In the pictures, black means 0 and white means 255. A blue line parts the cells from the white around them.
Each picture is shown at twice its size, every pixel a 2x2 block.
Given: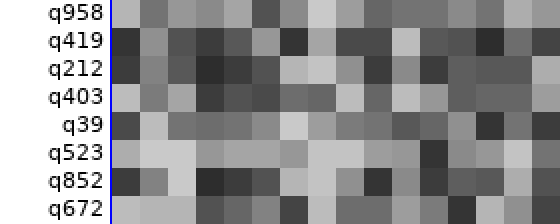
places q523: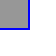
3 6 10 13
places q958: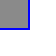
3 6 12
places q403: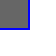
7 9 13 14
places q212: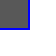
2 13 14

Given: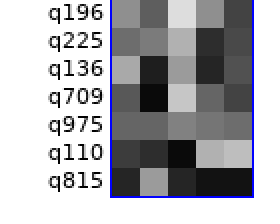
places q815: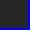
0 2
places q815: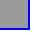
1
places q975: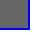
0 1
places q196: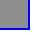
0 3
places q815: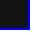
3 4

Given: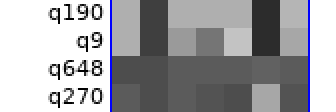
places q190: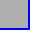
0 2 3 4
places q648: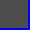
0 1
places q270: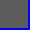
0 2
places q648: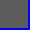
2 3 4 6
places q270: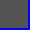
3 6
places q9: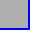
0

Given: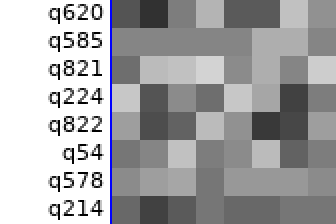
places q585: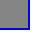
0 1 2 3 4 7
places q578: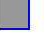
4 5 6
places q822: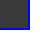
5
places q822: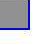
4
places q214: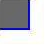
0 4 5
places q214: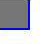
3 6 7
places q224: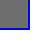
3

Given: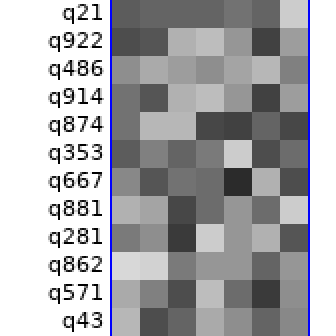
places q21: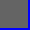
1 2 3 5
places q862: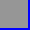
3 4 6
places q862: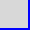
0

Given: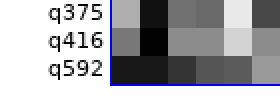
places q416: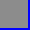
2 3 5
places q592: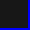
0 1
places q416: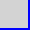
4
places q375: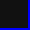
1

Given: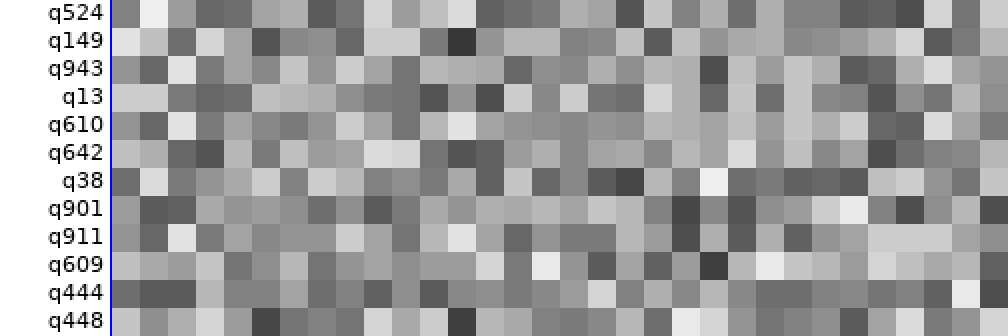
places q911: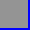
0 6 7 15 25
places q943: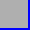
12 17 20 25 28
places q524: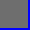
4 14 22
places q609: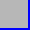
6 22 25 30
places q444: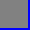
4 5 8 18 25 28
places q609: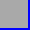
1 29
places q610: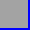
4 9 13 21 30

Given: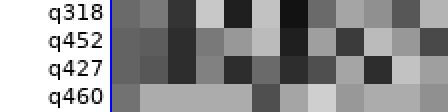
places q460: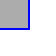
1 2 3 4 9 10
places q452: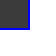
8
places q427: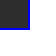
2 4 6 9

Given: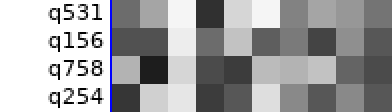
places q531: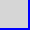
4
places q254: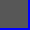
4 7 9
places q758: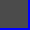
3 9

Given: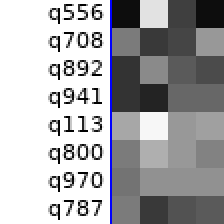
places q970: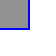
1 2 3
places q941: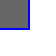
2 3
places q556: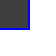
2
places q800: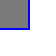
0
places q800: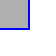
1

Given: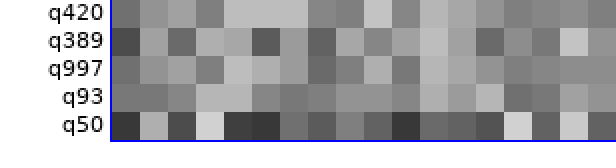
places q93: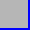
3 4 13
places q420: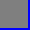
3 8 14 17
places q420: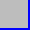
4 5 6
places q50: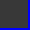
0 5 10

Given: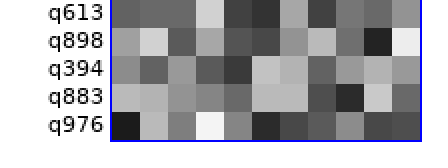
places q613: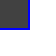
4 7
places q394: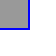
2 8 10
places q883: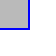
0 5 6
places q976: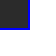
5

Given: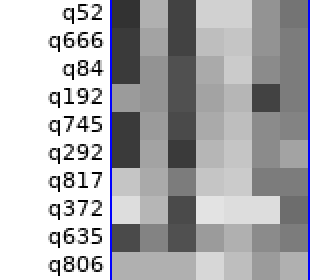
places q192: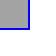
3
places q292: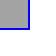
1 6
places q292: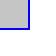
4
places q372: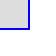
0 4 5
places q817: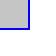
0 3
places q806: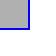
0 1 2 6
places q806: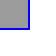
5

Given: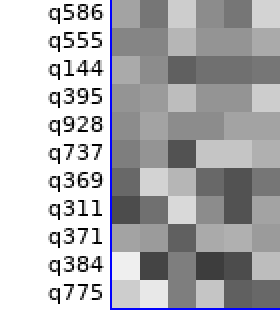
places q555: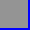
3 4
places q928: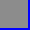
0 2 3
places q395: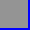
0 3 4

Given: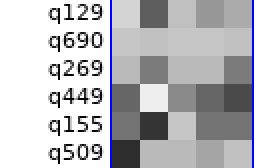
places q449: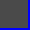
4
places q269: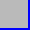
0 2 3
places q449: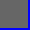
0 3
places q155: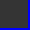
1
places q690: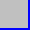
1 4

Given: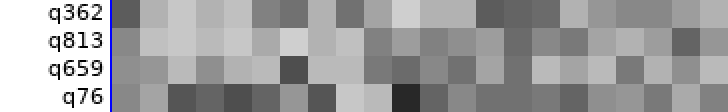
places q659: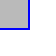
2 5 7 8 15 17 21
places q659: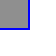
0 3 20
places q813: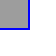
10 13 19
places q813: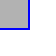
7 18
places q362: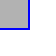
1 3 7 11 12 16 21
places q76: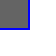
3 5 11 16
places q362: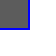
0 13

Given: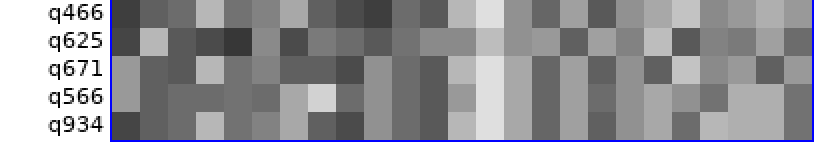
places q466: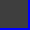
0 9
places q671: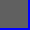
1 6 7 17 19 23
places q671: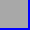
14
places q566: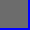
2 3 5 8 10 17
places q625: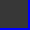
4

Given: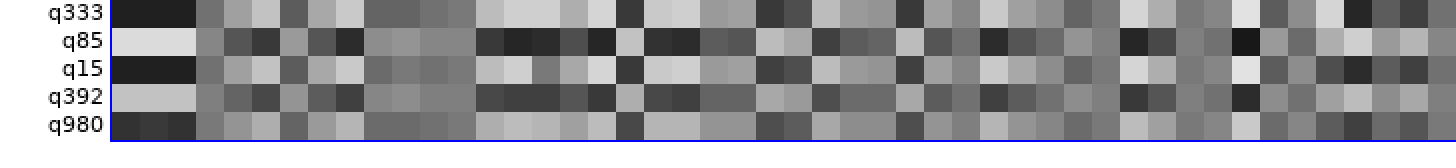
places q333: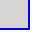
17 36 43
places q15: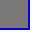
10 12 15 35 38

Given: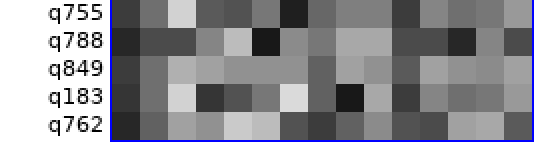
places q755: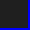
6
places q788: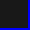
5
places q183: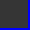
0 3
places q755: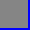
11
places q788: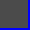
1 2 10 11 14
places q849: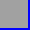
3 8 11 14
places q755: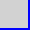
2

